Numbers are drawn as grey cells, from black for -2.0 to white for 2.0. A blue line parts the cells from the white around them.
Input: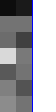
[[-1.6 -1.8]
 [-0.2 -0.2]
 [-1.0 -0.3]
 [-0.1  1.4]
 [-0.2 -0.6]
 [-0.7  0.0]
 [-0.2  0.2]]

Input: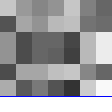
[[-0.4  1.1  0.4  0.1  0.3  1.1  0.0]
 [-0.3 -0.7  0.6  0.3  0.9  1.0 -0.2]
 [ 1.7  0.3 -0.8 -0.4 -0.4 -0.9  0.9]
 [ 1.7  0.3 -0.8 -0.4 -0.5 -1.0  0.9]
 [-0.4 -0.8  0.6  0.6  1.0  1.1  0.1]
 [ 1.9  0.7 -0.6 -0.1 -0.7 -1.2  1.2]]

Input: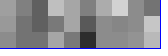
[[-0.2  0.5  0.0 -0.5  1.0  0.6  0.0  0.7  1.3  0.2]
 [ 1.1  0.4 -0.2 -0.5 -0.1  0.6 -0.6  0.2  0.1  0.2]
 [ 0.9  0.2 -0.2 -0.2  0.6 -0.1 -1.3  0.2  0.2  0.3]]

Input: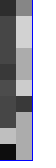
[[ 0.1 -1.3]
 [ 1.3 -0.9]
 [ 1.3 -0.9]
 [ 0.7 -0.9]
 [ 0.7 -1.1]
 [ 1.2 -0.8]
 [-1.1 -0.9]
 [ 0.7 -0.9]
 [ 0.7  1.0]
 [ 0.7 -1.8]]

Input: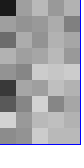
[[ 0.8 -1.6  0.5  0.9  0.4]
 [ 0.0  0.5  0.3  0.4  0.7]
 [ 0.6 -0.3  0.7  0.3  0.8]
 [ 0.4  0.8  0.5  0.6  0.9]
 [ 1.2  0.3  0.1  1.2  1.1]
 [ 0.8 -1.1  0.6  0.5  1.0]
 [ 0.6 -0.6  0.1  1.3  0.1]
 [ 0.8  1.3  0.4  0.9  1.0]
 [ 0.9  0.2  0.3  1.2  0.9]]

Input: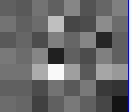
[[ 0.0 -0.5 -0.6 -0.2 -0.5  0.1 -0.7 -0.4]
 [-0.3 -0.2 -0.5 -0.3  1.0 -0.9 -0.8  0.2]
 [-0.5 -0.6 -0.4 -0.8  0.0 -0.4  0.1 -1.4]
 [-0.5 -0.1 -0.3  0.1 -1.5 -0.5 -0.8  0.0]
 [ 0.4 -0.2 -0.2  0.7  1.9  0.5 -0.6  0.6]
 [-1.2 -0.5 -0.5 -0.8 -0.2 -0.6 -0.1 -1.1]
 [-1.7 -0.3 -0.4 -1.0 -0.5 -0.1 -0.5 -0.9]]

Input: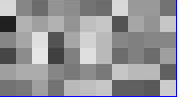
[[-0.2  1.4  0.1 -0.3  0.3  0.2 -0.2 -0.3  1.4  0.4  0.4]
 [ 1.1 -1.5  0.8  0.5  0.8  0.3  1.0  1.1 -0.7  0.6  0.3]
 [ 0.1  0.1  0.6  1.5 -0.7  0.6  1.3  0.9  0.1  0.0  0.1]
 [ 0.5 -0.9  0.2  1.6 -1.0  0.0  1.5  0.9 -0.3  0.0 -0.3]
 [-0.5  0.5  0.7  0.7  0.1 -0.1  0.2 -0.1  1.1  0.9  0.9]
 [ 1.2 -0.2 -0.1  0.5 -0.2  0.9  1.0  1.1 -0.5 -0.5 -0.6]]

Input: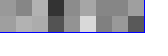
[[ 0.5  0.4  0.1  0.8 -1.2  0.2  0.6  0.1  0.1]
 [-0.6  0.5  0.8  0.7 -0.7  0.3  1.4  0.0  0.4]]
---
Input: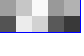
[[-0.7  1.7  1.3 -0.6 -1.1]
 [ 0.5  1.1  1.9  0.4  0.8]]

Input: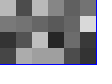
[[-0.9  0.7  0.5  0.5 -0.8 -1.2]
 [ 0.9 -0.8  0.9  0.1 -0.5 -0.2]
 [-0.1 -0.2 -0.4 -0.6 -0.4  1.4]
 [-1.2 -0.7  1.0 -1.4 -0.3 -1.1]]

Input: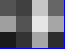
[[-1.6 -1.2  0.6 -1.3]
 [-0.7 -1.0  1.1 -0.4]
 [ 0.5 -0.7  1.6  0.6]]

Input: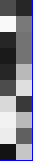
[[-1.7  1.1]
 [-0.8 -1.4]
 [ 1.9 -0.1]
 [-1.4 -0.2]
 [-1.6 -0.2]
 [-1.4  0.9]
 [-0.8  1.5]
 [ 1.4 -1.1]
 [ 1.8  0.9]
 [ 1.7 -0.5]]

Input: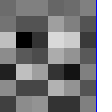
[[-1.0  0.2  0.3 -1.2 -1.2  0.0]
 [-0.3  0.0  0.0 -0.4 -0.3  0.0]
 [-0.2 -0.7 -0.7  0.5  0.0 -0.7]
 [ 1.0 -2.0 -1.2  1.4  1.2 -1.1]
 [ 0.2 -0.6 -0.8  0.7  0.3 -0.6]
 [-1.5  1.0  0.5 -1.2 -1.7  0.0]
 [ 0.2 -0.9 -0.9  0.8  0.3 -0.7]]

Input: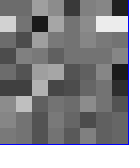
[[-0.1 -0.2 -0.7 -0.2 -0.6  0.0 -0.5 -0.4]
 [-0.3 -0.3  0.5  0.2 -1.1  0.0  0.1 -1.5]
 [ 1.3 -0.2 -1.6  0.6 -0.2  0.2  1.7  1.7]
 [-0.3 -0.8  0.5 -0.1 -0.2  0.1 -0.1 -0.2]
 [-0.8  0.0 -0.1 -0.5 -0.2 -0.2 -0.2  0.1]
 [-0.3 -0.7  0.5  0.6 -0.7 -0.5  0.1 -1.6]
 [-1.0 -1.0  0.8 -0.9 -0.8 -0.4 -0.2 -1.3]
 [ 0.2  1.0 -0.5 -0.2 -0.3  0.2 -0.2 -0.7]
 [ 0.1 -0.2 -0.7 -0.1 -0.4 -0.8 -0.5 -0.4]]

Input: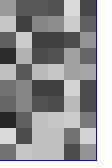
[[-0.2  1.1  1.0  1.0 -0.8  0.3]
 [ 0.4 -0.6 -0.6 -0.7  1.4 -0.9]
 [ 1.1 -1.0  0.1  0.2  1.2 -0.5]
 [-0.5  1.2 -1.0 -1.0 -0.8  0.3]
 [-1.3  0.8 -0.8 -0.7  0.5 -0.4]
 [ 1.0 -0.6  0.9  1.1  0.5  0.6]
 [-0.2  0.1 -1.0 -1.0  1.3 -0.8]
 [-0.4  0.1 -0.7 -0.8  0.9 -0.8]
 [-1.4 -0.5  1.0  1.1  1.2 -0.1]
 [ 1.4 -0.8  1.0  1.0 -0.2  1.3]]

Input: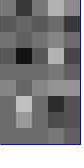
[[-0.3 -0.3 -0.3 -0.1 -0.5]
 [-0.1 -1.1 -0.1  0.8  0.2]
 [-0.6 -0.4 -0.6 -0.3 -1.1]
 [-0.2 -0.5 -0.2  0.1 -0.3]
 [-0.6 -1.7 -0.6  0.8 -0.9]
 [-0.3 -0.3 -0.3 -0.1 -0.5]
 [ 0.1 -0.4  0.1  0.3  0.3]
 [-0.3  1.0 -0.3 -1.3 -0.7]
 [-0.3  0.4 -0.3 -0.8 -0.7]]

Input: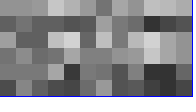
[[-0.8  0.1 -0.5 -0.8 -0.9 -0.3  0.4 -0.7 -0.6 -1.0 -1.2 -0.9]
 [ 0.3  0.3  0.4  1.1  0.8  0.4 -0.2  0.6  0.3  1.0  0.9  0.7]
 [-0.5 -0.2 -0.5 -0.5 -0.7 -0.6  0.5 -0.1 -0.3 -1.2 -0.9 -0.7]
 [ 0.5 -0.5 -0.5  1.0  1.3 -0.4  1.0 -0.1  0.9  1.3  0.6  0.3]
 [-0.2  0.2 -0.3 -0.2  0.6  0.0  0.0  0.3  0.4  1.1  0.6  0.3]
 [-0.1 -0.1 -0.1  0.6 -1.1 -0.1 -0.2 -0.7  0.0 -1.2 -1.2 -0.4]]
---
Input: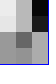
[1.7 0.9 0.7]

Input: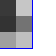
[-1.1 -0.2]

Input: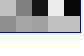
[1.0 0.6]

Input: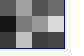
[-0.6 -0.1 -1.0]

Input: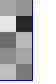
[ 0.6 -1.4]

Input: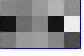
[ 0.1 -0.3  0.5]

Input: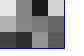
[1.6 0.1 0.3]
